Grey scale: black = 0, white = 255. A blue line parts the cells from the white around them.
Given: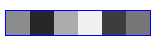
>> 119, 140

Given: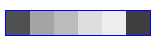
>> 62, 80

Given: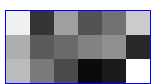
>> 203, 188

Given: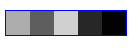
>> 2, 173

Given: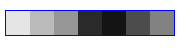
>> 130, 229

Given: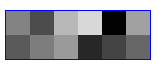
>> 161, 90
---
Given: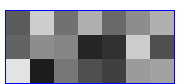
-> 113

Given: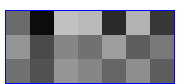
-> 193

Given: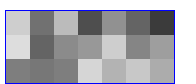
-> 187

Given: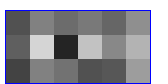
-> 108

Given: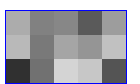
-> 135

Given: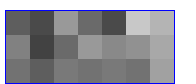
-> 153

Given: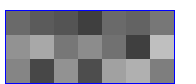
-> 84

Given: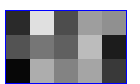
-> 77

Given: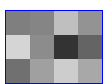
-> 191

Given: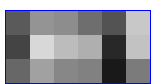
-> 141
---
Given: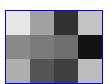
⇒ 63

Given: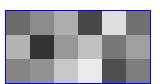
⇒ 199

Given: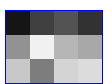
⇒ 212

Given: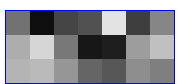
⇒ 150

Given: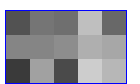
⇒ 74

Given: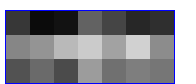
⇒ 75

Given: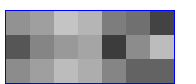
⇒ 188
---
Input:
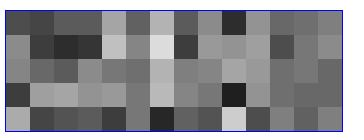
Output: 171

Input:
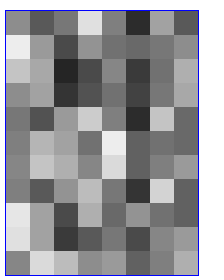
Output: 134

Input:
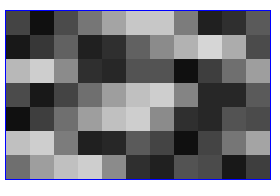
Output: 111

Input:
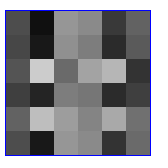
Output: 77

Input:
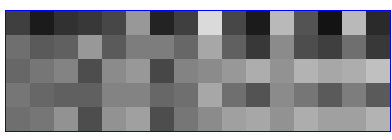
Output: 111

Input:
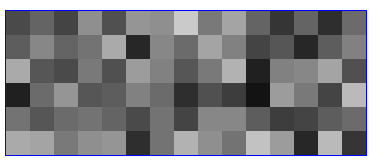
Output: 170

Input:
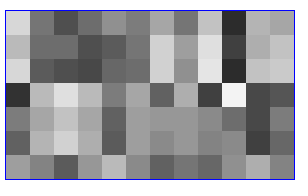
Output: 158

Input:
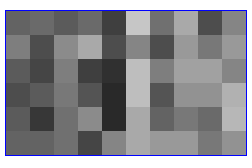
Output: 99
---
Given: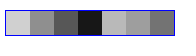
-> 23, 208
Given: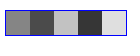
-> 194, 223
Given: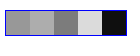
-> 124, 219
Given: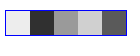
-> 154, 237
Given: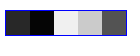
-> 240, 240
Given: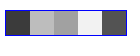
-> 161, 242
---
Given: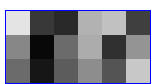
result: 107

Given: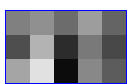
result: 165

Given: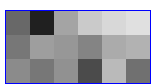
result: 139

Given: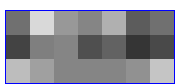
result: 189

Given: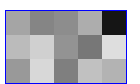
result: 153

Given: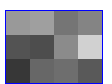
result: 55

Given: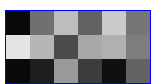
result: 9
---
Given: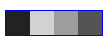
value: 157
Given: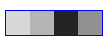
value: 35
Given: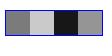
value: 23
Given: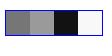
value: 18
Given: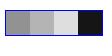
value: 222
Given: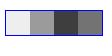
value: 62
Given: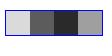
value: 42
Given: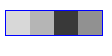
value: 57
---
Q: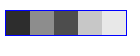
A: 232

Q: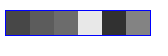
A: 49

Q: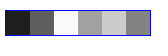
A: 204

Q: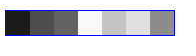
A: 197

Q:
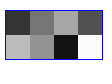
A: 187

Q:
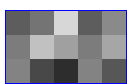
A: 138

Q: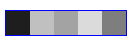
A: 126
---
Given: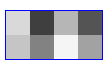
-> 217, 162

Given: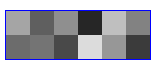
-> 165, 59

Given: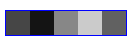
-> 70, 97

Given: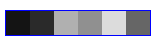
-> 20, 102

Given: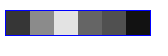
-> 54, 18

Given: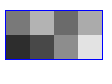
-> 121, 227
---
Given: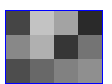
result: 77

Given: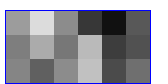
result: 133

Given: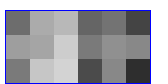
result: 122

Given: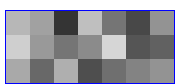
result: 169

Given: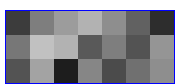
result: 83

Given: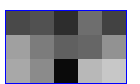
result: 168
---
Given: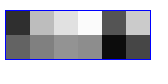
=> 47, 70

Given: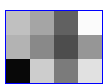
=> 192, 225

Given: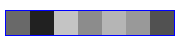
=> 105, 81

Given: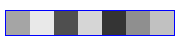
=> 165, 193

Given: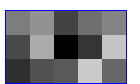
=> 125, 103

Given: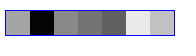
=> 165, 193
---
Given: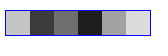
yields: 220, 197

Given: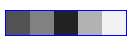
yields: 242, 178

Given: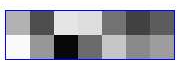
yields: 250, 229

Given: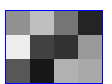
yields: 237, 191

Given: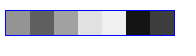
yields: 240, 225

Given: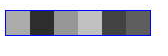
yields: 192, 171

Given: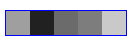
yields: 201, 159

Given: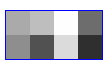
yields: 254, 219

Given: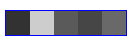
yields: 205, 105
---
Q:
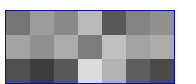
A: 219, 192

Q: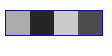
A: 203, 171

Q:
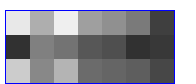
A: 239, 232

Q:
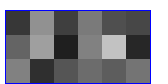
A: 194, 159

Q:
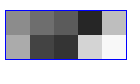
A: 248, 212

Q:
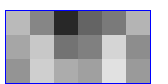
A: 225, 213
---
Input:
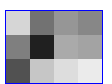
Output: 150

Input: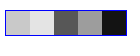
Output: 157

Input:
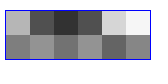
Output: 214

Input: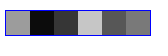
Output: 87

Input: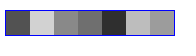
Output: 189

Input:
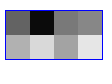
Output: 121

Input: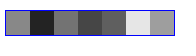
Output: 230

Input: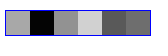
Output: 89
